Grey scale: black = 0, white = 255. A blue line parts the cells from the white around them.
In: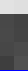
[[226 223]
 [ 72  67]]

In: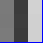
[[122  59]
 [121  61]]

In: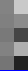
[[131 201]
 [128 139]]

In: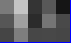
[[122 196]
 [ 86 160]]

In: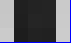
[[198  32]
 [199  31]]

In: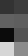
[[51 61]
 [97 94]]

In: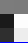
[[124 123]
 [ 26 253]]

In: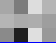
[[167 124]
 [181 171]]

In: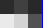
[[ 43  64]
 [234 212]]
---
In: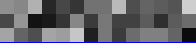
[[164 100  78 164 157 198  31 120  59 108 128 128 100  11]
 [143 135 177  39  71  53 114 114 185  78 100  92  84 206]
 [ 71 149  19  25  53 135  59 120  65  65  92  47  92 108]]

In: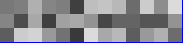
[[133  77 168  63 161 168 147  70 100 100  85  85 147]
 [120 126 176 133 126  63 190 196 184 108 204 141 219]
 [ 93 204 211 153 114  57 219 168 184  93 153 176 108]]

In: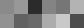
[[146  98 106 172 201  77]
 [138 152  43 132 118 179]]

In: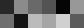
[[111  20 187 166 208  91]
 [ 40 139 105  83   5 152]]

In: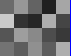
[[202  51  38 174  69]
 [115  93 144  93 174]
 [107 151  99  32 166]
 [ 85 158 137  77  57]]

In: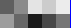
[[157 103  26  72 118]
 [ 95 138 228 204 236]]
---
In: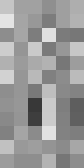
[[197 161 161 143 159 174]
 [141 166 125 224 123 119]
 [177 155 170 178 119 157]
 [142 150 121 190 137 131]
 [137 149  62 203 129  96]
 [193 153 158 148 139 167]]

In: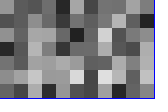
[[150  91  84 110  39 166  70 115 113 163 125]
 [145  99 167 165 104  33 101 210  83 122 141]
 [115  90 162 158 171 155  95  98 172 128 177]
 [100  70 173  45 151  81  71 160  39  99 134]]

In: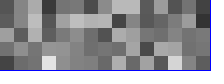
[[ 85 133 171  58 116 120  76 139 185 185  90 156  83 115  66]
 [159  93 177  94 122 141 110  82 172 159 118 111 132 115 121]
 [ 68 108 115 227 143 130 127 105 174 105 162  88 213 132  93]]

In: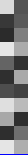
[[218  84]
 [ 43 127]
 [100  50]
 [ 77  65]
 [168  46]
 [229 174]]

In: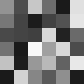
[[147  77 199 109  26 224]
 [ 73  68  64 216  34 106]
 [194  29 152 185  98 232]]

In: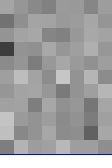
[[164 150 137 129 154 153 134 157]
 [148 163 167 133 129 152 168 163]
 [139 149 125 152 167 154 145 158]
 [150 163 165 151 122 147 159 182]
 [196 154 147 157 139 146 124 160]
 [126 179 157 161 184 158 158 142]]

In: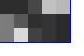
[[ 45  45  71 193 184]
 [123 217  65  52  43]]

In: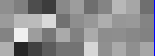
[[143 127  77  60 137 157 110 132 184 166 111]
 [131 240 157 119 170 129 171 141 142 136 130]]
